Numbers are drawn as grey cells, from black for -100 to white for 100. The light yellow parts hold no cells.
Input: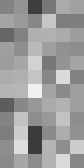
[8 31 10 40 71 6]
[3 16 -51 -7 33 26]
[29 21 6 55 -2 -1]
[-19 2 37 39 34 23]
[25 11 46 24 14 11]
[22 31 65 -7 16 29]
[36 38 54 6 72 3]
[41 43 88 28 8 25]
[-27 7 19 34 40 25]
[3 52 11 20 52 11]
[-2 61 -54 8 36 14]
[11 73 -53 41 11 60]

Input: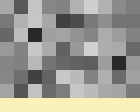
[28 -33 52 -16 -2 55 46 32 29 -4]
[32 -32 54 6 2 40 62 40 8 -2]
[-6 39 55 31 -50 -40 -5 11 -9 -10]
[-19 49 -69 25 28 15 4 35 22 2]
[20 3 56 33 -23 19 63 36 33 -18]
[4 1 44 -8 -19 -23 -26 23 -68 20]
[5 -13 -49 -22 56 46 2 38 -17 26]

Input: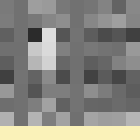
[39 -11 41 -1 27 -12 29 23 25 42]
[-4 -11 24 21 -6 -11 -8 3 -22 7]
[-3 -11 -6 5 11 -11 6 16 25 4]
[-25 -11 -66 73 -33 -10 -27 -41 -33 -50]
[-12 -12 57 71 0 -11 -6 -10 -12 20]
[-26 -11 43 65 -19 -12 -26 -20 2 11]
[-50 -10 -22 9 -41 -11 -48 -29 -45 -23]
[19 -11 -34 -1 -1 -10 11 -3 -17 -27]
[-14 -11 -1 27 -24 -10 -20 -21 -16 -20]

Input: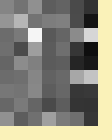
[14 -27 -12 25 -4 -13 -58]
[4 -10 13 -27 -22 -42 -61]
[17 43 -10 -2 0 -41 -84]
[-15 -4 92 -30 -21 9 68]
[-13 -41 24 -28 -13 -58 -89]
[-21 10 0 -29 -26 -71 -81]
[-15 -13 5 -23 -18 31 53]
[-7 -9 7 -27 -19 -57 -55]
[-19 -4 -21 -42 -27 -59 -60]

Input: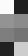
[-74 61]
[97 -76]
[15 9]
[-1 -9]

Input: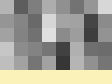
[49 27 -8 27 -58 42 14 -8]
[41 -27 -1 36 13 -10 18 69]
[17 4 -18 68 29 27 -46 9]
[27 3 -11 75 9 23 -51 15]
[55 10 3 -8 -49 38 -13 -15]
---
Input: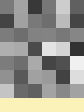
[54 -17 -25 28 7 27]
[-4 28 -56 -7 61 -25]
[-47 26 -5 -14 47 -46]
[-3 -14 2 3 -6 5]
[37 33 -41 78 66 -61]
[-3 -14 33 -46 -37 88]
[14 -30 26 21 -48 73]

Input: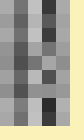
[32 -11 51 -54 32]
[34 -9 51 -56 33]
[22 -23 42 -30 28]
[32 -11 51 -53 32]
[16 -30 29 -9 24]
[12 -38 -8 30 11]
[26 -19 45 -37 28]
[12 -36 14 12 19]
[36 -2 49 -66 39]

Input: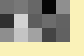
[11 54 27 -47 -24]
[-12 -6 -19 -96 12]
[-62 65 -27 -15 -23]

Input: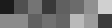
[9 9 -25 -11 -21 46 22 -53]
[-79 -37 -9 -55 -25 -16 13 63]

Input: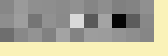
[-14 7 15 1 28 3 23 22 16 11 5]
[6 21 12 11 9 14 4 11 0 3 13]
[11 24 -8 14 8 70 -30 29 -96 -28 7]

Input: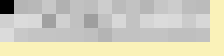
[72 57 54 54 53 52 50 41 52 52 53 53 50 50 51]
[-99 42 44 56 39 51 49 61 47 52 43 55 60 48 47]
[63 72 70 26 63 51 24 51 69 52 67 72 70 59 69]

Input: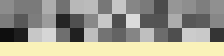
[-89 -77 56 68 -13 -75 48 -10 -22 4 50 -15 -39 60 58 -59]
[10 -4 -4 36 -11 44 47 -7 55 5 -4 -41 18 11 -1 13]
[-3 -31 -2 22 -72 -37 7 57 -38 72 -34 -35 35 -32 -28 6]

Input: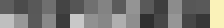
[50 19 -30 7 -54 57 14 6 37 11 -63 -44 18 -45 -57]
[-26 -41 -31 -13 -47 -33 -12 3 -29 16 -30 -51 10 -32 -30]

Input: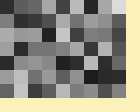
[-22 53 -53 -26 44 -2 10 -38 1]
[-64 -27 -20 31 -48 47 -70 31 72]
[-1 -62 -55 -38 34 -10 23 12 -29]
[35 19 22 -73 55 -50 -1 -6 -46]
[25 -66 -9 -8 1 30 -57 40 -34]
[-67 9 17 7 -74 -64 45 -65 -19]
[22 48 -11 20 -26 13 -78 -67 -66]
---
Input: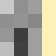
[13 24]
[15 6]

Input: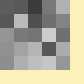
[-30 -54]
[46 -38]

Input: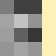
[-50 -49]
[52 15]

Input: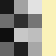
[27 77]
[-63 -8]

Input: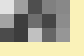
[25 -39]
[-51 -14]

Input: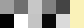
[-13 56]
[100 54]

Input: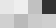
[87 51]
[46 59]

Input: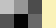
[18 -40]
[-96 -18]
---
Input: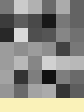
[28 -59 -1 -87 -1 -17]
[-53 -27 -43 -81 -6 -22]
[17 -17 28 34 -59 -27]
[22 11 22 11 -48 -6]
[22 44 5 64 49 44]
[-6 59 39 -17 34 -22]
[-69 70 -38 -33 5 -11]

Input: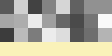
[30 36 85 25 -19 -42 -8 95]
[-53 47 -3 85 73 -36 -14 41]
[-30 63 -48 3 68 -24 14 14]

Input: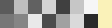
[-7 4 83 -40 26 71 -67]
[-29 49 -24 66 -50 55 93]

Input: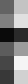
[-92 -67]
[-28 22]
[-22 53]
[-56 64]
[0 76]
[-45 92]

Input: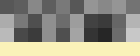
[46 -43 -54 12 -38 29 -59 -70 -15 57]
[-32 -26 7 -26 -5 -32 17 7 17 -10]
[35 -5 -38 12 -15 23 -48 -54 -20 41]

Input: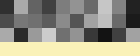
[33 -67 21 60 -12 15 -56 -85 -50 27]
[-40 -7 -12 -28 9 -34 27 50 -17 -79]
[-62 33 -22 -50 -2 15 -17 55 3 -73]
